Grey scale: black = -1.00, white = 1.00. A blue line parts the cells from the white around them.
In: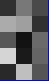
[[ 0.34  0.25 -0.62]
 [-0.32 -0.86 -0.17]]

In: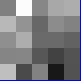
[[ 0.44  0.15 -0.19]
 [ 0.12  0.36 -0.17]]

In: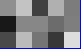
[[-0.81  0.06  0.06]
 [-0.43  0.47 -0.08]]

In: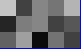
[[-0.71 -0.02  0.05]
 [-0.23  0.25 -0.91]]

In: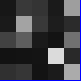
[[-0.80  0.28 -0.55]
 [-0.48 -0.26 -0.80]]

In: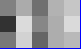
[[-0.61  0.72  0.06]
 [-0.06  0.65 -0.21]]

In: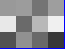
[[ 0.82 -0.17  0.44]
 [-0.36  0.14 -0.18]]

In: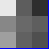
[[ 0.06 -0.18 -0.26]
 [ 0.25 -0.24 -0.38]]

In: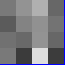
[[-0.29  0.03  0.14]
 [-0.11 -0.18  0.15]]
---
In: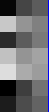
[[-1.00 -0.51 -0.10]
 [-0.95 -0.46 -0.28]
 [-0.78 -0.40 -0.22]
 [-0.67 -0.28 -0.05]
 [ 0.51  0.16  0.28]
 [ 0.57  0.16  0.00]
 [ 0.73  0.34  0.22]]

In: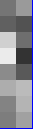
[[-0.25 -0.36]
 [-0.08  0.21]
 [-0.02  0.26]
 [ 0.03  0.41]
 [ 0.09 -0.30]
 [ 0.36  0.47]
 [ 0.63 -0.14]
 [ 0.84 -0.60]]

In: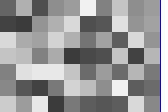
[[-0.48 -0.54  0.16  0.38  0.70 -0.38 -0.33  0.76  0.16  0.27]
 [-0.21  0.38 -0.38  0.11  0.22  0.88  0.01  0.54  0.11  0.22]
 [ 0.01  0.76  0.82  0.82  0.54 -0.16  0.22 -0.16  0.43 -0.05]
 [ 0.06 -0.33 -0.48 -0.05  0.65  0.48  0.11  0.88 -0.27 -0.16]
 [ 0.54  0.48  0.01  0.33 -0.54 -0.43 -0.38  0.54 -0.48  0.43]
 [ 0.60  0.22  0.82 -0.54 -0.05 -0.27 -0.33 -0.27  0.70  0.06]
 [ 0.70  0.33  0.27  0.65  0.38 -0.10  0.27 -0.27  0.70  0.16]]

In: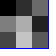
[[-1.00 -0.64 -0.18]
 [-0.46  0.54 -0.30]
 [-0.01  0.36 -0.74]]

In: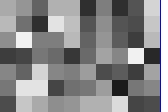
[[-0.52 -0.46 -0.07 -0.17 -0.57 -0.17  0.28  0.05  0.89 -0.69]
 [-0.40  0.55  0.33  0.11  0.17  0.39  0.39  0.72 -0.46 -0.40]
 [-0.07  0.78  0.78 -0.46 -0.12 -0.07  0.23 -0.79 -0.07  0.05]
 [ 0.05 -0.22  0.66  0.05 -0.01  0.23 -0.40 -0.28 -0.52  0.28]
 [ 0.11  0.89 -0.01 -0.01  0.45 -0.22  0.17 -0.28 -0.52  0.45]
 [ 0.33  0.17 -0.22  0.39  0.39 -0.63 -0.01 -0.63 -0.34  0.66]
 [ 0.45 -0.12 -0.63  0.78  0.50 -0.34  0.11 -0.34 -0.40  0.55]]

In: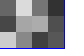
[[-0.44  0.30  0.35 -0.38]
 [-0.20  0.72 -0.08 -0.61]
 [ 0.61  0.07 -0.50 -0.32]]

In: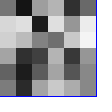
[[-0.23 -0.78 -0.28  0.29 -0.33  0.07]
 [-0.08 -0.84  0.24  0.41 -0.62 -0.18]
 [-0.03 -0.67  0.29  0.58  0.35  0.07]
 [ 0.29 -0.62 -0.50  0.41 -0.56  0.18]
 [ 0.63  0.47  0.02 -0.13  0.58  0.91]
 [ 0.69  0.75 -0.78  0.75  0.18  0.85]]

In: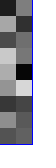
[[-0.77 -0.01]
 [-0.57 -0.46]
 [-0.41 -0.13]
 [-0.35 -0.24]
 [ 0.11 -0.30]
 [ 0.16  0.69]
 [ 0.31 -0.62]
 [ 0.36 -0.95]
 [ 0.58 -0.07]]

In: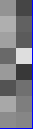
[[-0.35 -0.12]
 [-0.18  0.74]
 [ 0.10  0.05]
 [ 0.15 -0.46]
 [ 0.21 -0.56]
 [ 0.26 -0.29]
 [ 0.32 -0.01]
 [ 0.37 -0.24]]
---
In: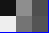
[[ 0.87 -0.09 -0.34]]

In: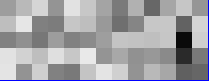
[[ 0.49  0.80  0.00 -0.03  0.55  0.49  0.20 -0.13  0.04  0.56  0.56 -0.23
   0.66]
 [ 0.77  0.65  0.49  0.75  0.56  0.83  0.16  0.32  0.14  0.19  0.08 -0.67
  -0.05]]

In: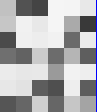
[[ 0.55  0.89  0.82  0.92  0.33 -0.55]
 [-0.13 -0.23  0.59 -0.15  0.42 -0.26]
 [ 0.81  0.77 -0.27 -0.38  0.87 -0.27]]

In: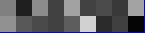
[[ 0.14 -0.31 -0.42 -0.49 -0.27  0.64 -0.66 -0.50 -0.96]]

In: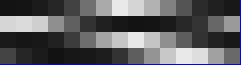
[[ 0.68  0.72  0.62  0.12 -0.25 -0.61 -0.75 -0.82 -0.85 -0.84 -0.80 -0.69
  -0.59 -0.19  0.21]
 [-0.47 -0.70 -0.79 -0.86 -0.82 -0.81 -0.77 -0.60 -0.26  0.16  0.57  0.83
   0.74  0.26 -0.18]]

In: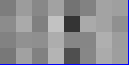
[[ 0.10  0.33  0.00  0.52 -0.59  0.33  0.28  0.13]
 [-0.06  0.26  0.01  0.41 -0.38  0.06  0.34  0.24]]
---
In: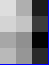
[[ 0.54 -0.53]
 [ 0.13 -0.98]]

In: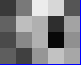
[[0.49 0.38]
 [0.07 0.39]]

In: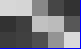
[[-0.51  0.51]
 [-0.50 -0.38]]

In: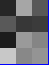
[[-0.57 -0.54]
 [ 0.21  0.04]]

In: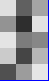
[[-0.64  0.77]
 [-0.03  0.06]]

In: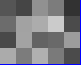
[[ 0.27  0.35]
 [ 0.28 -0.22]]
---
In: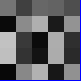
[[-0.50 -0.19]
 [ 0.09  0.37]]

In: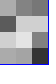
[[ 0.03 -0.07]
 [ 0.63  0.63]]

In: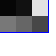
[[-0.87  0.77]
 [-0.20 -0.44]]

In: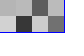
[[ 0.46 -0.27]
 [-0.57  0.60]]

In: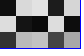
[[ 0.70  0.77]
 [-0.84 -0.91]]

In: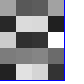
[[-0.31 -0.28]
 [ 0.72  0.70]]

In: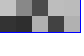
[[ 0.07 -0.41]
 [-0.64  0.38]]

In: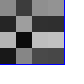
[[-0.53  0.12]
 [ 0.24 -0.62]]

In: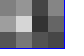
[[ 0.17 -0.46]
 [ 0.68 -0.60]]
